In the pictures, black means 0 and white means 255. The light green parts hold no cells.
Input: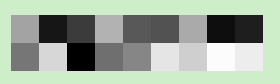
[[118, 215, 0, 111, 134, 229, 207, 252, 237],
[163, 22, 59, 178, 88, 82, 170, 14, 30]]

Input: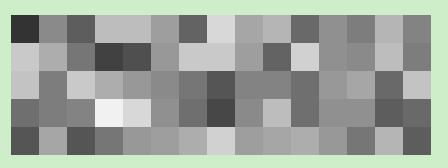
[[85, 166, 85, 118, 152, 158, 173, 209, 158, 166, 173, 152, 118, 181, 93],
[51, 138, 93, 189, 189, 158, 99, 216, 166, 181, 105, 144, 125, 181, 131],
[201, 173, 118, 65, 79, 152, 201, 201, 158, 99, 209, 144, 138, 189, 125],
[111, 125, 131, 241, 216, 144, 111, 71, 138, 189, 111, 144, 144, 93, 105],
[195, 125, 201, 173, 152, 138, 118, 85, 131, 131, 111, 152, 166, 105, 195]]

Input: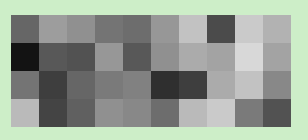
[[19, 88, 82, 151, 88, 144, 171, 163, 216, 163],
[186, 68, 96, 144, 136, 109, 186, 202, 122, 82],
[116, 62, 102, 122, 129, 47, 62, 171, 194, 136],
[102, 157, 144, 116, 109, 151, 194, 75, 202, 178]]

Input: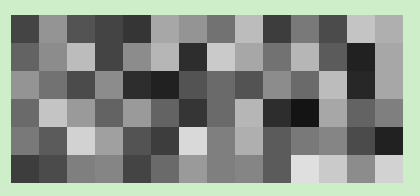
[[148, 114, 75, 140, 45, 33, 83, 106, 83, 140, 106, 188, 39, 167],
[68, 148, 83, 68, 53, 167, 148, 114, 188, 61, 121, 75, 196, 175],
[61, 75, 127, 133, 68, 106, 154, 127, 133, 91, 223, 202, 140, 210],
[106, 196, 154, 99, 154, 99, 53, 106, 182, 45, 20, 167, 99, 127],
[99, 140, 188, 68, 140, 182, 45, 202, 167, 114, 182, 91, 33, 167],
[121, 91, 210, 160, 83, 61, 217, 127, 175, 91, 121, 133, 75, 33]]

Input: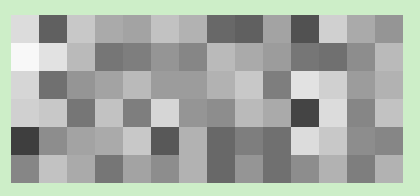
[[208, 200, 118, 194, 126, 214, 149, 141, 186, 170, 68, 220, 134, 194],
[214, 112, 149, 163, 186, 156, 156, 178, 200, 126, 226, 208, 156, 178],
[62, 141, 163, 170, 200, 88, 178, 104, 126, 112, 220, 200, 141, 134],
[134, 194, 170, 118, 163, 141, 178, 104, 149, 112, 141, 178, 126, 178],
[248, 226, 186, 118, 126, 149, 134, 186, 170, 156, 118, 112, 141, 186],
[220, 96, 200, 170, 163, 194, 178, 104, 96, 163, 81, 208, 170, 149]]

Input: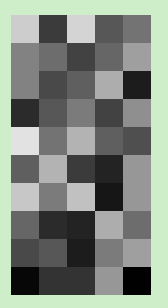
[[73, 87, 28, 123, 159],
[102, 43, 35, 173, 109],
[7, 51, 51, 151, 1],
[95, 179, 59, 35, 151],
[130, 109, 66, 102, 159],
[130, 73, 95, 173, 28],
[43, 87, 123, 66, 143],
[226, 115, 179, 95, 79],
[199, 123, 193, 22, 151],
[205, 59, 212, 87, 115]]
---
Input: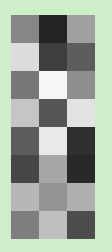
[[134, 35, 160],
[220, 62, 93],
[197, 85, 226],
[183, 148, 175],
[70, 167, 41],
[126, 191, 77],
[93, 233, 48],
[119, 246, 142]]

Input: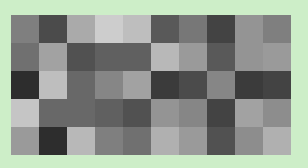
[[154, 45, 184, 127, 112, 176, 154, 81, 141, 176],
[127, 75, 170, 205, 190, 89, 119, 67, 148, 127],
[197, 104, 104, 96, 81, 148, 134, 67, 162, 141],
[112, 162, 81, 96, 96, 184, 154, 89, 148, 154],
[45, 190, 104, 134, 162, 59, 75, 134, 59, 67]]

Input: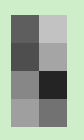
[[135, 36],
[159, 114],
[78, 165],
[94, 194]]

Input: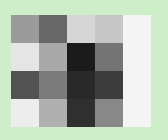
[[155, 103, 214, 198, 244],
[82, 123, 41, 60, 244],
[229, 169, 27, 116, 244],
[237, 176, 47, 136, 244]]

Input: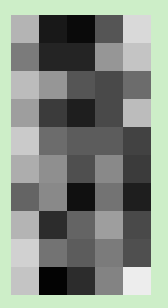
[[196, 3, 44, 131, 237],
[180, 24, 10, 85, 217],
[123, 36, 36, 150, 196],
[180, 44, 100, 158, 73],
[158, 59, 30, 73, 188],
[202, 108, 92, 92, 66],
[209, 115, 92, 123, 79],
[100, 137, 16, 115, 30],
[173, 143, 79, 137, 59],
[188, 150, 85, 73, 108]]

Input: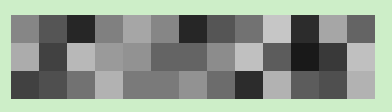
[[172, 65, 184, 154, 146, 100, 100, 140, 192, 92, 25, 57, 192],
[65, 79, 114, 178, 122, 122, 146, 108, 44, 178, 92, 79, 178],
[134, 85, 38, 128, 166, 134, 38, 85, 114, 198, 44, 166, 100]]

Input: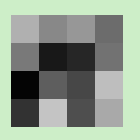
[[121, 24, 38, 114],
[4, 94, 71, 190],
[176, 136, 151, 108],
[50, 196, 78, 169]]

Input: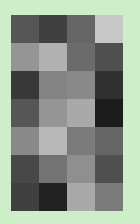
[[64, 34, 169, 123],
[86, 64, 101, 199],
[72, 115, 143, 79],
[56, 131, 137, 48],
[86, 149, 169, 28],
[149, 177, 107, 79],
[137, 184, 123, 101]]
